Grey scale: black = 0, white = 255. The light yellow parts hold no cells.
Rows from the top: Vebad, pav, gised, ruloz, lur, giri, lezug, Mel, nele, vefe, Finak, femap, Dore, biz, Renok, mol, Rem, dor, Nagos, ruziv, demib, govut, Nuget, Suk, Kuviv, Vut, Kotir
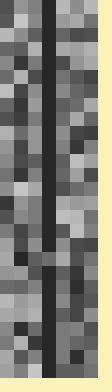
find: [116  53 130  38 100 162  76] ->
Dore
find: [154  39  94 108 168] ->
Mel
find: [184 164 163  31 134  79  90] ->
govut
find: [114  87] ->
giri
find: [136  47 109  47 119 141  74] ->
Suk
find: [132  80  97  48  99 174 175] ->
femap

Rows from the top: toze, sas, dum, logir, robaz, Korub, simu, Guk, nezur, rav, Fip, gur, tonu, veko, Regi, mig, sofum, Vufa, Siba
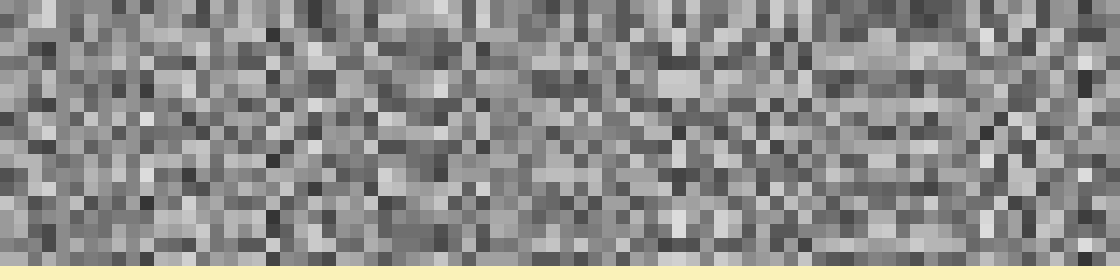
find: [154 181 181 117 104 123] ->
robaz
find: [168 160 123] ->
Korub
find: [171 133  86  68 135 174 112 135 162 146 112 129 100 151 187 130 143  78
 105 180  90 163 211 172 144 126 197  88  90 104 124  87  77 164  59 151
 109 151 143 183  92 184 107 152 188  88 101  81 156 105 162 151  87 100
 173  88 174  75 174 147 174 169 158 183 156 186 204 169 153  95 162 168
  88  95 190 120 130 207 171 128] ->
Guk
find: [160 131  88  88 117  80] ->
Siba
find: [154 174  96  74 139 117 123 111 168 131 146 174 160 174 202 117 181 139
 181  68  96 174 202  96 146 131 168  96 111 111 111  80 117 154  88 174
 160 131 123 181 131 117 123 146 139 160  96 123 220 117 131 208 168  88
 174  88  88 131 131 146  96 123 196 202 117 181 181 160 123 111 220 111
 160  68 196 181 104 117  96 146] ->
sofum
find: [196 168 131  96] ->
nezur
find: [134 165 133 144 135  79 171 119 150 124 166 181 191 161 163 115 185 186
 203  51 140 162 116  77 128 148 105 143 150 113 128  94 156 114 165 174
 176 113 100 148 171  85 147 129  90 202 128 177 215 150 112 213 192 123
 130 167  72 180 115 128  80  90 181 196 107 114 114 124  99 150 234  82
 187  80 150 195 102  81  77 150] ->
dum

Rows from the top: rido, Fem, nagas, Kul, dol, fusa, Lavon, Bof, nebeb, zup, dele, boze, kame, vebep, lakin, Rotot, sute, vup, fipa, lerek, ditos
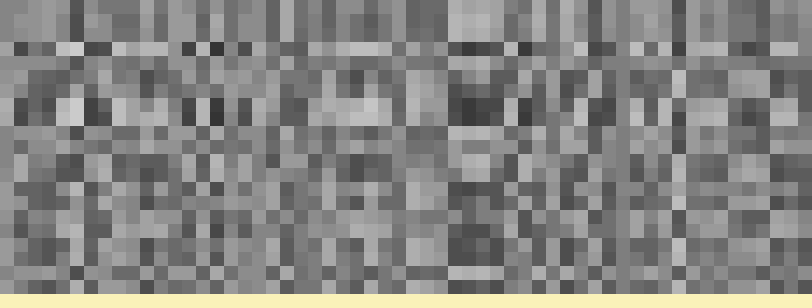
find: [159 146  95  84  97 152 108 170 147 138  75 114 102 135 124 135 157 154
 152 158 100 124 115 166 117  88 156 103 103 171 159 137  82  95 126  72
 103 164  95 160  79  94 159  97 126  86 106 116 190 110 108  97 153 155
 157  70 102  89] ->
lakin
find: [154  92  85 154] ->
Bof

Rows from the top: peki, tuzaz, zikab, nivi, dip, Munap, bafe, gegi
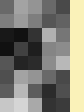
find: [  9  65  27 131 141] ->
nivi
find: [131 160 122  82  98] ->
tuzaz

